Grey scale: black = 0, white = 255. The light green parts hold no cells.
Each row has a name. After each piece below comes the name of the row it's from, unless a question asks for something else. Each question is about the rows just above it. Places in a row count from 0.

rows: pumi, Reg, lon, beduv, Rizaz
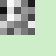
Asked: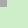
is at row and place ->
Rizaz, 2
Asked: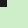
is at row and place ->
pumi, 4
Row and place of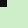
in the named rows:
Reg, 0
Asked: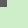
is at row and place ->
Rizaz, 4

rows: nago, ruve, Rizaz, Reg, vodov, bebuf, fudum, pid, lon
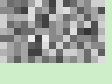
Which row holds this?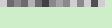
Reg
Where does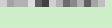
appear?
Rizaz
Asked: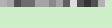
vodov
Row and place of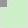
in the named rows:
lon, 1
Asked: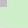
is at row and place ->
Rizaz, 14
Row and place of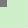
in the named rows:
nago, 2

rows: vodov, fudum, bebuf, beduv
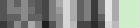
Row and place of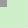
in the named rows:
fudum, 8
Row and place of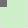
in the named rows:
fudum, 4

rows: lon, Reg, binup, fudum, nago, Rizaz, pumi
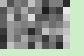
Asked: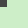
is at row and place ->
lon, 6
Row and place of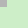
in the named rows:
lon, 0
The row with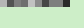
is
lon

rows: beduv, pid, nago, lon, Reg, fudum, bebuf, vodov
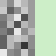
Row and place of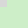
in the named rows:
beduv, 2
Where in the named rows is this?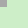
nago, 1
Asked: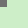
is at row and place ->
lon, 0

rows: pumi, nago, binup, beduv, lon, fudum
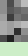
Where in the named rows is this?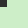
lon, 2
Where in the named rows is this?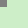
fudum, 2
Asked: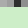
lon
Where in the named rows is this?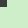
binup, 1
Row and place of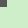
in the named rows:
nago, 1
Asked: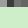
binup

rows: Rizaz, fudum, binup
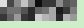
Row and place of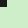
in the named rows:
fudum, 8
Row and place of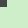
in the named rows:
Rizaz, 1

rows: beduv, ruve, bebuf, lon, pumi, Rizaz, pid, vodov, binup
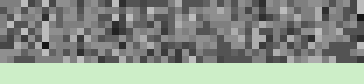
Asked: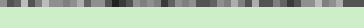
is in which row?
pumi
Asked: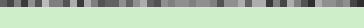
Rizaz
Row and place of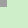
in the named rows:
bebuf, 25
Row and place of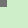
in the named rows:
pid, 42

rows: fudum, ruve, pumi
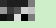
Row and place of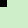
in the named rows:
pumi, 3
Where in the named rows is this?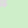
pumi, 2
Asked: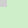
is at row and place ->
ruve, 3
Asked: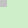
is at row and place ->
ruve, 4
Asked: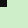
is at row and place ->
pumi, 0
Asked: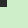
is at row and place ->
fudum, 0
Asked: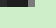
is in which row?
fudum

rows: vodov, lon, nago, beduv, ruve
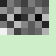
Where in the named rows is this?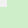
ruve, 0
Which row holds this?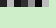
nago
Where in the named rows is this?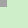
lon, 2
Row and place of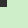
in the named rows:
nago, 3
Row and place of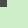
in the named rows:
vodov, 6
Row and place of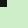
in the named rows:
nago, 2

